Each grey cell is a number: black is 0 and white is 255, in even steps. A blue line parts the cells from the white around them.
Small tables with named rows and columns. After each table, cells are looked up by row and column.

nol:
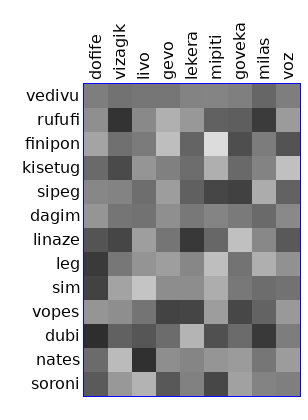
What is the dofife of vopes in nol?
149
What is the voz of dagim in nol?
137
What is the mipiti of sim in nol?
173
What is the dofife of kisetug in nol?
106
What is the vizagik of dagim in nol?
117
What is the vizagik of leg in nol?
119
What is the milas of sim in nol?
109
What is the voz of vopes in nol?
153
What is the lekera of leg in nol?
135
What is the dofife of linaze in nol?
84
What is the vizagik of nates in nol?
187
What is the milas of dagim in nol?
106
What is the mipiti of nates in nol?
149
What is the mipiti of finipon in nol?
220
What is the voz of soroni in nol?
127
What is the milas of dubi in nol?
57
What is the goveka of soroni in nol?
161
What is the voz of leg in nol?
145
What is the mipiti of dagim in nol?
132
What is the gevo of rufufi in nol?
176

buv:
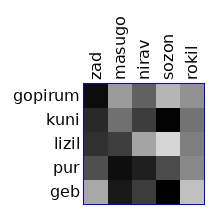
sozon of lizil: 213
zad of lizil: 48
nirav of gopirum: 97
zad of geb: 168
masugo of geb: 24
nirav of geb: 60
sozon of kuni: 3

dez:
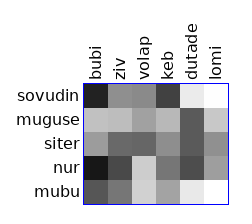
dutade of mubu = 233
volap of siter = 102
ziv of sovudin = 143
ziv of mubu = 118
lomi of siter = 144
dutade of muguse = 90
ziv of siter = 105
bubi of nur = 23
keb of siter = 142
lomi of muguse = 200
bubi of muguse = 193
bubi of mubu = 86
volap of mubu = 209
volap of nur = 205
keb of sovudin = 65
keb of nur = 118
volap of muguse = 161
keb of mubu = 163

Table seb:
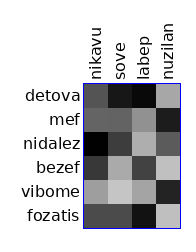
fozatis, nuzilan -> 191
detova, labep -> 9
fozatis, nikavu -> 75
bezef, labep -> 66
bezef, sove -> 170
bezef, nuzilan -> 192
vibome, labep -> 164
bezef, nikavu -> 56
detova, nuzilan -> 167
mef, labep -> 145
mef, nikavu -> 100
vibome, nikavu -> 158
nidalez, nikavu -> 1
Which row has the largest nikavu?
vibome

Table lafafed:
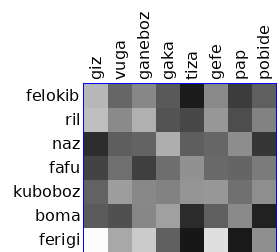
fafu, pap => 101
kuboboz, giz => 98
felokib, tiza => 28
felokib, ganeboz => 135
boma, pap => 138
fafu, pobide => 123
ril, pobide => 130
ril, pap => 77
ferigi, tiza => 23

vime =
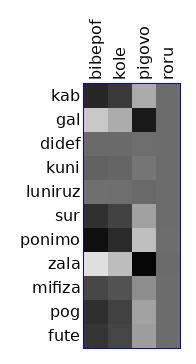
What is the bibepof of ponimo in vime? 15
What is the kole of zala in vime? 189
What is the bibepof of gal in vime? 200
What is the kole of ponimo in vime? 42
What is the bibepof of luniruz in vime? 111
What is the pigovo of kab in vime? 171
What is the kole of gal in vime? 172
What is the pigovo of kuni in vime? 117
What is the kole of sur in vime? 66

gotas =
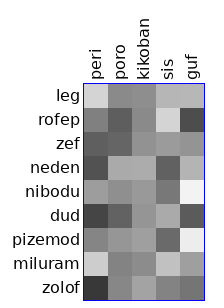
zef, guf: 148
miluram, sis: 193
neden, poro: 170
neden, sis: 97
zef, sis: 155
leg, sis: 182
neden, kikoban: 172
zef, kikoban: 146
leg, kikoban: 142
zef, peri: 95
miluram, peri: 205
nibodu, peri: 157
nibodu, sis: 120
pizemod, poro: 150
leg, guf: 183
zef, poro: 101
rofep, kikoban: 138

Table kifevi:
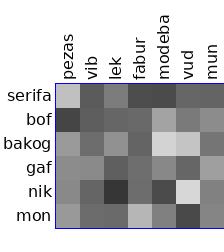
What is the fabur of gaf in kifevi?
110
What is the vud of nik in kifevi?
215
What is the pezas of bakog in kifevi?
154
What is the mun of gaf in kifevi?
159
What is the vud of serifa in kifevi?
102
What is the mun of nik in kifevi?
129
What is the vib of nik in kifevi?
101
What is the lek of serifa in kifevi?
124
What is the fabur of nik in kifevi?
109
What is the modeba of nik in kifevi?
75
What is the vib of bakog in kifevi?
109
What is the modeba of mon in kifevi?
128
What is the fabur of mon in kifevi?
182
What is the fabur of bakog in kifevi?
100
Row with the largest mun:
gaf

